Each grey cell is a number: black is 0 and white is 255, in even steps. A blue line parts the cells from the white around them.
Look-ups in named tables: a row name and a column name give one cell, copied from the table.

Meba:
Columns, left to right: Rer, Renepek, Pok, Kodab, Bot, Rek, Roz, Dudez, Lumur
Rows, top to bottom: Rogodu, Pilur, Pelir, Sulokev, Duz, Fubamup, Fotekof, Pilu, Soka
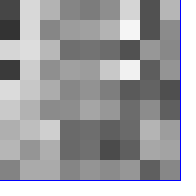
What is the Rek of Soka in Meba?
139
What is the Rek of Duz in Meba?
126
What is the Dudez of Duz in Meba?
99
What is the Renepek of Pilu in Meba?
149
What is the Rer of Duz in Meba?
219
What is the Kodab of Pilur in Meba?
156
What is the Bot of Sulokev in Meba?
156
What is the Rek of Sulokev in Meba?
200
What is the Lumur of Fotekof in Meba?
157
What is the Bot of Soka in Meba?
148
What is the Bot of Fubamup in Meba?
165

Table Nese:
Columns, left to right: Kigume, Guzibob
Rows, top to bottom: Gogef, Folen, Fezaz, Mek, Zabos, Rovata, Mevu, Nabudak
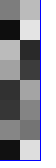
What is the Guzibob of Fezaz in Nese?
41
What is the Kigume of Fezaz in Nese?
187
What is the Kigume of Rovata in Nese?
54
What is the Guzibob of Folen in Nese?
228
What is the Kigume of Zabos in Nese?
49
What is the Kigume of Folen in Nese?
14
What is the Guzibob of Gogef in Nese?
187
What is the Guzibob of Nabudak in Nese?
222
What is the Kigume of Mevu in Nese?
134
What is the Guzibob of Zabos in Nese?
164
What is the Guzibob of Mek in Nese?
60
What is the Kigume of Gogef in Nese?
125
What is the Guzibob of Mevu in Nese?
116
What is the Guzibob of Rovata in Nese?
132
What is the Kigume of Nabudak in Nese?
17
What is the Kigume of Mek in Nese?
162
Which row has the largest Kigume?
Fezaz

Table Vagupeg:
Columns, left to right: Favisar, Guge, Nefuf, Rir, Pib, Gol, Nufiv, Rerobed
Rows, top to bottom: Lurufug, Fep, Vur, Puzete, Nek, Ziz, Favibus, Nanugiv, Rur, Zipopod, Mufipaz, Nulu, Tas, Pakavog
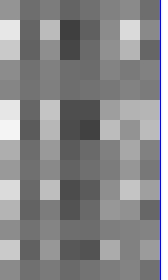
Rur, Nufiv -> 150
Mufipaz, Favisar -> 180
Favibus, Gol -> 188
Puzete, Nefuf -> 128
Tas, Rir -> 88
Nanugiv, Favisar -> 174
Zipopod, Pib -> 91
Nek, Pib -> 114
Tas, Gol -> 171
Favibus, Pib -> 65
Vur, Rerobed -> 102
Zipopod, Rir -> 76
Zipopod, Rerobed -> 159
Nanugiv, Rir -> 91
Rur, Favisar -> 153
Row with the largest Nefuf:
Ziz

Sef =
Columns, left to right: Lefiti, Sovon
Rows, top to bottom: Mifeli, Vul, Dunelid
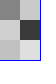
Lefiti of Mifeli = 132
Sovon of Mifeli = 202
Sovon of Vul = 57
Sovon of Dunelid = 222
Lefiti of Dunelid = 192
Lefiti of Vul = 208
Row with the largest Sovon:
Dunelid

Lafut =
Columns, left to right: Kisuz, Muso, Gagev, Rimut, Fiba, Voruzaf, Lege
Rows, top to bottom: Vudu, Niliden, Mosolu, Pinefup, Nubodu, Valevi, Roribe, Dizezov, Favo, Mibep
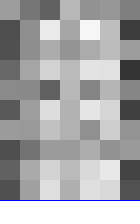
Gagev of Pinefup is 210
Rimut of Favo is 186
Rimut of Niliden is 166
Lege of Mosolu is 156
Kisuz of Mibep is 80
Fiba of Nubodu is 132
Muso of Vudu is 118
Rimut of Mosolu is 148
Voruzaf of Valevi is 214
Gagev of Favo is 210
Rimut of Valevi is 178
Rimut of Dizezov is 155

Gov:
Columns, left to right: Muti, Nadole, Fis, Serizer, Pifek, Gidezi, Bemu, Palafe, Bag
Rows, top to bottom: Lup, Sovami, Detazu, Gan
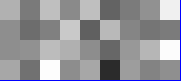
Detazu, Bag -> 252
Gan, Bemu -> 157
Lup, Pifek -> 191
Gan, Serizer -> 141
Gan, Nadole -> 113
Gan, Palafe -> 131
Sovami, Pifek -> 96
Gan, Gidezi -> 43
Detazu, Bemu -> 152
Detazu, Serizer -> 176
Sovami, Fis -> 128
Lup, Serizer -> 138
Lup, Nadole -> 122

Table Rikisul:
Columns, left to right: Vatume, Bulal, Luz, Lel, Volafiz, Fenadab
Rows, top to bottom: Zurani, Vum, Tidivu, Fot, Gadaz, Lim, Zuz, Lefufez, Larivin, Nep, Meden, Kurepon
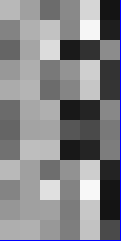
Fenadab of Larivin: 35
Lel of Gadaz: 133
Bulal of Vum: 176
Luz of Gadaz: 108
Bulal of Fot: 174
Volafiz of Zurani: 214
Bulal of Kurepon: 176
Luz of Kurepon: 152
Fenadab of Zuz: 121
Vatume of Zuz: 101
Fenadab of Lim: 136
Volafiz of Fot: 207
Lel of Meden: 124
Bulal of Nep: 160
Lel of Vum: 135
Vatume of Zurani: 184

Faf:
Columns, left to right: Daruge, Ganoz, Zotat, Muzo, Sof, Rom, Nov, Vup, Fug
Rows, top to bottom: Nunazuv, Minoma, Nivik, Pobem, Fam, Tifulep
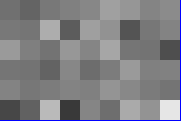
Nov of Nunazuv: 150
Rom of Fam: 148
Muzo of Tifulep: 57
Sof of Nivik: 133
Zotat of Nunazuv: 120
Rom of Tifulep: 110
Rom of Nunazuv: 160
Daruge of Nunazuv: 112
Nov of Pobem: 154
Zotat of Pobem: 99
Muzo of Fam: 131
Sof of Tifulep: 133
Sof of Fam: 128
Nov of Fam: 136
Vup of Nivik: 115
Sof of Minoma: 159
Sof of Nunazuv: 135
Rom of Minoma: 146
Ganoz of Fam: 119
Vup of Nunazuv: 132
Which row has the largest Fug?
Tifulep

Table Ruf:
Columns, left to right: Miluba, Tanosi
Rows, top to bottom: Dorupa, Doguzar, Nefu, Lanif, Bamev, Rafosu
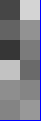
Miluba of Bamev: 142
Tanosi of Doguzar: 146
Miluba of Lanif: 194
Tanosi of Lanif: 106
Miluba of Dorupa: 70
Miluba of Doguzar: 99
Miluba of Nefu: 54
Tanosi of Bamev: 133
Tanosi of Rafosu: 152
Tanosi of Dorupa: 212
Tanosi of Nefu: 123
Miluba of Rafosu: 132

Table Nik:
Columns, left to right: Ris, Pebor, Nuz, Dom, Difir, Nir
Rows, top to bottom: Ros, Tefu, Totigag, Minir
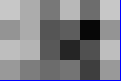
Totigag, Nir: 190
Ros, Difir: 109
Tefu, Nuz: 85
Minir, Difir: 62
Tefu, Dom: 93
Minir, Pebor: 125
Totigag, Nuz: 88
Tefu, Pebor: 171
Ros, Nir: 199
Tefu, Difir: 7
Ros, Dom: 184
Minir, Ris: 153
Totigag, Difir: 80
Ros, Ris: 199
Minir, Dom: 116
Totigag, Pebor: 180

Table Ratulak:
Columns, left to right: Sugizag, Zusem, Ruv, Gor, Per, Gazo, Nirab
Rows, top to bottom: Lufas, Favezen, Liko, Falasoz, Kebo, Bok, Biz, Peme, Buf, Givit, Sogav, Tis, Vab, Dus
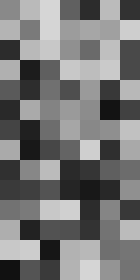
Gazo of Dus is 148
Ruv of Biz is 109
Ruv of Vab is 22
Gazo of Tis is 115
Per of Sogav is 44
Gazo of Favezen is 160
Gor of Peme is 100
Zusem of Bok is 170
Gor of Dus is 179
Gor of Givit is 37
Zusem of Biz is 32
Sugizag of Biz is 68
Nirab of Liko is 73

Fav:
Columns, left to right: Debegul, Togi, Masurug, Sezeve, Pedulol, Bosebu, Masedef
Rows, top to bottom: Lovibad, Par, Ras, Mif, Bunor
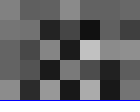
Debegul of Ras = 100
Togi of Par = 114
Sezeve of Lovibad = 138
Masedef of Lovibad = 104
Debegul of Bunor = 140
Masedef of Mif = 93
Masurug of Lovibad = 97
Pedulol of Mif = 76
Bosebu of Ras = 139
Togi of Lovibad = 95
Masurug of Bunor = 152
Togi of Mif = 83
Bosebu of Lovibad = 98
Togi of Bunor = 43
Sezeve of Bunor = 24

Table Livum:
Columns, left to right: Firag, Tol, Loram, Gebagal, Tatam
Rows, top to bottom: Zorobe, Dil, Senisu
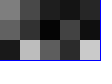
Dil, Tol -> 49
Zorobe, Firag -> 126
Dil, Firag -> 97
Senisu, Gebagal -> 43
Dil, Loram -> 5
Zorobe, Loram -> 30
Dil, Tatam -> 15
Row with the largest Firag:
Zorobe

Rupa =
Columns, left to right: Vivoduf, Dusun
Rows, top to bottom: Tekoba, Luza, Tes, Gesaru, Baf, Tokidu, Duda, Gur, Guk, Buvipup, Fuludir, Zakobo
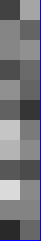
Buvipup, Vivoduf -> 218
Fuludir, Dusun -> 131
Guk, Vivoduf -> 87
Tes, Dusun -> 144
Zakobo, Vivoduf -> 41
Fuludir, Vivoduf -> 131
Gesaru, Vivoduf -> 77
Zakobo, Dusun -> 103
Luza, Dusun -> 100
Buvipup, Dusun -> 137
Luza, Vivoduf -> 133
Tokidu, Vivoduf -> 97
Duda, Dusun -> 122
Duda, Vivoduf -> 197
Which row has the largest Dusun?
Tekoba

